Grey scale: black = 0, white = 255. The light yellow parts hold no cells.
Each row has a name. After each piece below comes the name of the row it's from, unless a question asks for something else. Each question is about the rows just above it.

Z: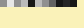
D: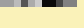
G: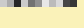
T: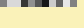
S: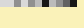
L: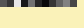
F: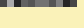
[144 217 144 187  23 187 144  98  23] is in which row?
S
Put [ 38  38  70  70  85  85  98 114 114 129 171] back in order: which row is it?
F
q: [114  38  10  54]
L
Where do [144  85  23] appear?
T
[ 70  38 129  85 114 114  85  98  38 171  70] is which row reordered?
F
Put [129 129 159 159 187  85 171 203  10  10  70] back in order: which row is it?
D

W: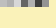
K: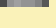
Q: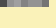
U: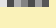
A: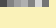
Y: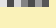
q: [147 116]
Q
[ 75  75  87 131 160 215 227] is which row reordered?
Y
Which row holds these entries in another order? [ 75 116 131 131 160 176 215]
A
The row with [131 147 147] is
Q
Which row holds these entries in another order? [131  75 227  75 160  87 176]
U

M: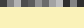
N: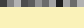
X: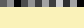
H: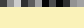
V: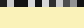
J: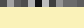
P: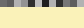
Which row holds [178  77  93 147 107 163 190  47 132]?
M
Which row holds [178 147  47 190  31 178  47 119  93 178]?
P
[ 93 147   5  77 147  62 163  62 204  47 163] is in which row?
X
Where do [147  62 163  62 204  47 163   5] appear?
X
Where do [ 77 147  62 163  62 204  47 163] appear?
X
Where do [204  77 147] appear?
V
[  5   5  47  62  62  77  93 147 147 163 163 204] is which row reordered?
X

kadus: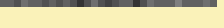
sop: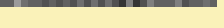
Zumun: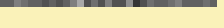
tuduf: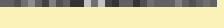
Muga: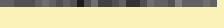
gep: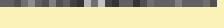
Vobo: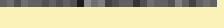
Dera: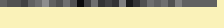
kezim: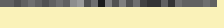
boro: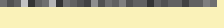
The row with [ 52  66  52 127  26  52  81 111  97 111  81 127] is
Dera
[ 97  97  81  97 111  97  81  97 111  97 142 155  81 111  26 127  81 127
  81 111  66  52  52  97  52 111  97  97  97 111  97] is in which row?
kezim
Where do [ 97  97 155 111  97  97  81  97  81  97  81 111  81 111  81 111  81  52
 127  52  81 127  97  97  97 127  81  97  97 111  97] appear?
sop
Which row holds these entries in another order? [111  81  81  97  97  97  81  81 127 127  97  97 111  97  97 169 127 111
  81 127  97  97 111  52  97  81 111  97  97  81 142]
Zumun
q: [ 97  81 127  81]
gep
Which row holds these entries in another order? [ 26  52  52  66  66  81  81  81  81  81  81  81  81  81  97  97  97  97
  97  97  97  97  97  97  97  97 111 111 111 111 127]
Muga
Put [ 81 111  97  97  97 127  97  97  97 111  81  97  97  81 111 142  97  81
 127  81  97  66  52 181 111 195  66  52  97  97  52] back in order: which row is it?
gep

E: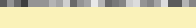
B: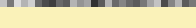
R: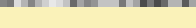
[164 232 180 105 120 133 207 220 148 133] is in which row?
E
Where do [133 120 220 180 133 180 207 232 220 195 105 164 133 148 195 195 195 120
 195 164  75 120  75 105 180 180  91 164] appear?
R
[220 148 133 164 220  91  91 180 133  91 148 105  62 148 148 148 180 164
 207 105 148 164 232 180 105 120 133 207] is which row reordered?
E
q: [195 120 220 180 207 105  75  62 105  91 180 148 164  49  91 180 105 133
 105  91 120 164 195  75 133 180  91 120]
B
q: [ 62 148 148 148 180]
E
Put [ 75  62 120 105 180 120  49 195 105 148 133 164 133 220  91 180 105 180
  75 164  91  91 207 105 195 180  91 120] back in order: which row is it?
B

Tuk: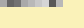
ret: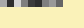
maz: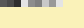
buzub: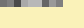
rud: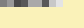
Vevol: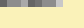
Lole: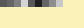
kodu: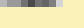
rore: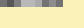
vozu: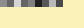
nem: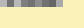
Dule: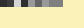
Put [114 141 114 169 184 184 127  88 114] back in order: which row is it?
rore
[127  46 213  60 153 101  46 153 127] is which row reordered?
Dule
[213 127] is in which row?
ret
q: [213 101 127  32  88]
vozu

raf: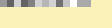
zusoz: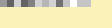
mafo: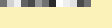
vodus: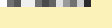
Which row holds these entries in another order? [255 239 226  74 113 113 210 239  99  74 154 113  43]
mafo
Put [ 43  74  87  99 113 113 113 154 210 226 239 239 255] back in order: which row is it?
vodus
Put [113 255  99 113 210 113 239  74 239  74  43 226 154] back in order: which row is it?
mafo

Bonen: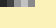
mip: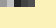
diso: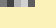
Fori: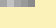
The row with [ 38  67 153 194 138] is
Bonen
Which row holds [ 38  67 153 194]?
Bonen
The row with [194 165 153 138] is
Fori
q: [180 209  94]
diso
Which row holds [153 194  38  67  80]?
mip

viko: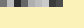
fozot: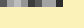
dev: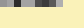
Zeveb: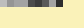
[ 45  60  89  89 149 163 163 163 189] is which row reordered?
fozot
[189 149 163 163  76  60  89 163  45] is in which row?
Zeveb
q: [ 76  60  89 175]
dev
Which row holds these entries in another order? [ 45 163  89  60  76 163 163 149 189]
Zeveb
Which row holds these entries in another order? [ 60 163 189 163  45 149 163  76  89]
Zeveb

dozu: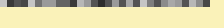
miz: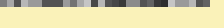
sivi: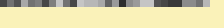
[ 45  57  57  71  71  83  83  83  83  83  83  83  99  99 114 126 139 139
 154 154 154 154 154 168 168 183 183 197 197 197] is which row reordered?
dozu
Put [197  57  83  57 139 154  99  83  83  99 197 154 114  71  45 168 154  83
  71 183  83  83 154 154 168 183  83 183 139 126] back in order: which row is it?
miz
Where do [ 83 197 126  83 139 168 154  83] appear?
dozu
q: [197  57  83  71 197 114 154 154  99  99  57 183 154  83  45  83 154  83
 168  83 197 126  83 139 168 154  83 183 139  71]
dozu
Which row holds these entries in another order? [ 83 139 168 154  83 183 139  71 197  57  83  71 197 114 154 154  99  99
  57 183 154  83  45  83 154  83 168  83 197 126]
dozu
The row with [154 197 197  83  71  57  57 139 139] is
sivi
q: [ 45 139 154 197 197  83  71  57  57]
sivi

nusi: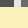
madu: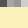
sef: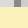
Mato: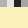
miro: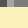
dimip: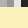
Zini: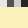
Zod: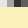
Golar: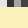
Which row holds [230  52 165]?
Golar
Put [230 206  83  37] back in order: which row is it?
Zini
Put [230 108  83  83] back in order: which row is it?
nusi
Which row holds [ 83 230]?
nusi
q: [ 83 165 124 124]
miro
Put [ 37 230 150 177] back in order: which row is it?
dimip

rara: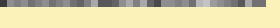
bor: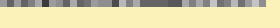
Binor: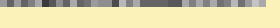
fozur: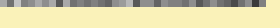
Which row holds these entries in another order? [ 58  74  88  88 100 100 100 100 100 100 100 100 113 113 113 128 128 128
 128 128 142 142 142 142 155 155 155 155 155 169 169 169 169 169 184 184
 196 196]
bor
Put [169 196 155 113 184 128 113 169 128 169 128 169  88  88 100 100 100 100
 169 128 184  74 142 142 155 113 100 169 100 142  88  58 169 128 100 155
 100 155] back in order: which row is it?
Binor
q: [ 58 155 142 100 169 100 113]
bor
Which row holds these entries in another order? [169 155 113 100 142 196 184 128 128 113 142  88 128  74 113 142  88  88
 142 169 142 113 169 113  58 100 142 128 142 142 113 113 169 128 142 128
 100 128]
rara
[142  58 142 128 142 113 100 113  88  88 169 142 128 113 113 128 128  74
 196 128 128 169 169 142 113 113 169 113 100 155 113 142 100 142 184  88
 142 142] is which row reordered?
fozur

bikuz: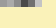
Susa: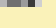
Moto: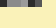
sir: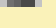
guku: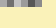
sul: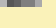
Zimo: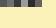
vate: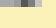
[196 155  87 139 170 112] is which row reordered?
guku
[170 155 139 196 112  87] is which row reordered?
guku
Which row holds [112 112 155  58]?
Susa
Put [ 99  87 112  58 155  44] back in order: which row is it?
Zimo
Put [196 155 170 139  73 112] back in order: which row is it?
bikuz

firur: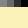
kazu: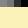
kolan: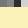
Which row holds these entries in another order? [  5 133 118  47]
kazu
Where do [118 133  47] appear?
kolan
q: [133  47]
kolan
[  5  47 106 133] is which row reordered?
firur

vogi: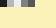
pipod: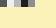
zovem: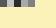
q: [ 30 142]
pipod
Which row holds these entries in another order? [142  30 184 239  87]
pipod

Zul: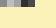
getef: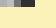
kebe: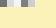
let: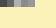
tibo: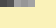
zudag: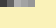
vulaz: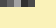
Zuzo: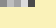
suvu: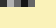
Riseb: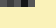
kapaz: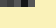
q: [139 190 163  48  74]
Zul
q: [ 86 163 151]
tibo
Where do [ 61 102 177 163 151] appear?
zudag

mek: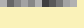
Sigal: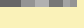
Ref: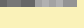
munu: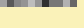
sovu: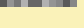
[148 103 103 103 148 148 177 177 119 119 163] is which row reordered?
Sigal
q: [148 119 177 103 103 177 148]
sovu

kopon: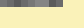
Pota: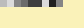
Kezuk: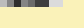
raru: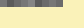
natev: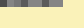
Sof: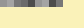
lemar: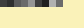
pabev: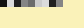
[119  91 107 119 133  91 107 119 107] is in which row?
raru
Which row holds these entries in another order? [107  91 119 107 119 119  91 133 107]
raru
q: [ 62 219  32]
Pota
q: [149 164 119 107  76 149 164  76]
Sof
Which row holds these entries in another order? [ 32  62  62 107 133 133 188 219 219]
Pota
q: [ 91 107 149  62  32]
lemar
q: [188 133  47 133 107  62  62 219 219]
Kezuk

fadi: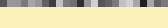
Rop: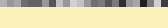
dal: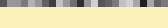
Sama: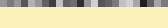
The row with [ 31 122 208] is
Rop
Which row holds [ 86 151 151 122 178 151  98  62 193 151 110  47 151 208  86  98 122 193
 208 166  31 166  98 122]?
dal
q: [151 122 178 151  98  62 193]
dal
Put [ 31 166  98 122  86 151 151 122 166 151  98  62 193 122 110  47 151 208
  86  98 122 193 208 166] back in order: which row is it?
fadi
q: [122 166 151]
fadi
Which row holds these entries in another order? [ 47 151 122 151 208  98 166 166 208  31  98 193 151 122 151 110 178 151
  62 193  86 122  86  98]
dal

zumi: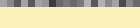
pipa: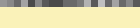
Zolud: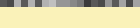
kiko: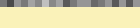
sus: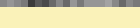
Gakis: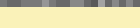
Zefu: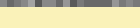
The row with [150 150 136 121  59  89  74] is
Zolud
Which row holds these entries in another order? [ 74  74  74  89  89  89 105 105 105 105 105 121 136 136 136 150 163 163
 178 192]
pipa

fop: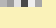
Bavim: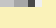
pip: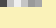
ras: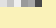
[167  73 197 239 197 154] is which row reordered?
pip
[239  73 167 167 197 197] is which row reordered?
Bavim
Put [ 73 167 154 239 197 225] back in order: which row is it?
ras
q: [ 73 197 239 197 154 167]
pip
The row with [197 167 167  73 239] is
Bavim
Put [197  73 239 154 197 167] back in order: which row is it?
pip
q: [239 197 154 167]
pip

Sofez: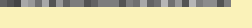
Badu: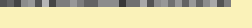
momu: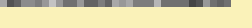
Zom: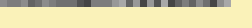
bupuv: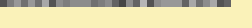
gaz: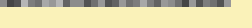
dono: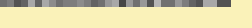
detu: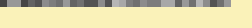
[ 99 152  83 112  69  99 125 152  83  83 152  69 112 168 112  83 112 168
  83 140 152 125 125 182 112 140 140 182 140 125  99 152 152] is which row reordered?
gaz
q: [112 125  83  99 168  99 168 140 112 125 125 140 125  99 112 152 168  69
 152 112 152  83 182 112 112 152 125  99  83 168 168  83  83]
dono
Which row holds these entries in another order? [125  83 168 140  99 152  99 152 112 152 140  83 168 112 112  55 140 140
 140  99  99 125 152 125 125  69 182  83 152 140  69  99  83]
Badu
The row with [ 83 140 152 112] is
Badu
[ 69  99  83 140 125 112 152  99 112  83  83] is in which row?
detu

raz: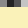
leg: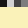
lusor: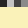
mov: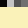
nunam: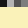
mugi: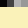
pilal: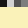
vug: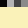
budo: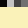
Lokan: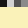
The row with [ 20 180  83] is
nunam
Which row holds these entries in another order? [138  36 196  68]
lusor
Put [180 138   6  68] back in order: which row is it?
vug
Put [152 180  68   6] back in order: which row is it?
mugi

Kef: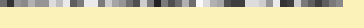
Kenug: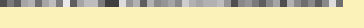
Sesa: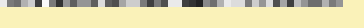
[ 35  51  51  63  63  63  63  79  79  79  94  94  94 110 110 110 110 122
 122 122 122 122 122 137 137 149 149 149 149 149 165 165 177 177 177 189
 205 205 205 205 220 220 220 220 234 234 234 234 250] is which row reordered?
Kef
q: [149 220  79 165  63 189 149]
Sesa
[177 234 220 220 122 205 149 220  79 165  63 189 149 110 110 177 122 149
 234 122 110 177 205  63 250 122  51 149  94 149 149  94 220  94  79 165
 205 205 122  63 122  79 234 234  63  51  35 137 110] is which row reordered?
Sesa

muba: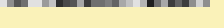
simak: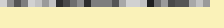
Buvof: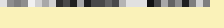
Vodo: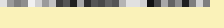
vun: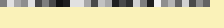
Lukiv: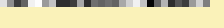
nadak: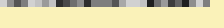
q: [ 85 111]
muba
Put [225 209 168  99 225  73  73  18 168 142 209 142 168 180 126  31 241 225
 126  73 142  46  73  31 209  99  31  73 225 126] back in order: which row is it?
Buvof

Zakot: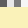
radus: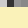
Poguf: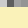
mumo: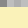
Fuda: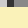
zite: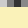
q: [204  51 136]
Fuda
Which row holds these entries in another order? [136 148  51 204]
radus
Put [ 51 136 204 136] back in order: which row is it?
Fuda

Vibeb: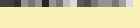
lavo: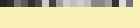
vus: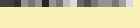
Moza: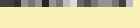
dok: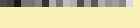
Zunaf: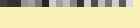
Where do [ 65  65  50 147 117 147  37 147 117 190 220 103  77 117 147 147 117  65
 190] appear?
Moza
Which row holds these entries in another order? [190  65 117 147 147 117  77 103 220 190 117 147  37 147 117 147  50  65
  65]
Moza
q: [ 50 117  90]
lavo
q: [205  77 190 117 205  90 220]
Zunaf
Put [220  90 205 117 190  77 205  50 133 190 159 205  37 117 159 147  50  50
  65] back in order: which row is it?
Zunaf

